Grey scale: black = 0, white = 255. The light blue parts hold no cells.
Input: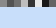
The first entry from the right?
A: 99
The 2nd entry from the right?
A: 23
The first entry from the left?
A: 137
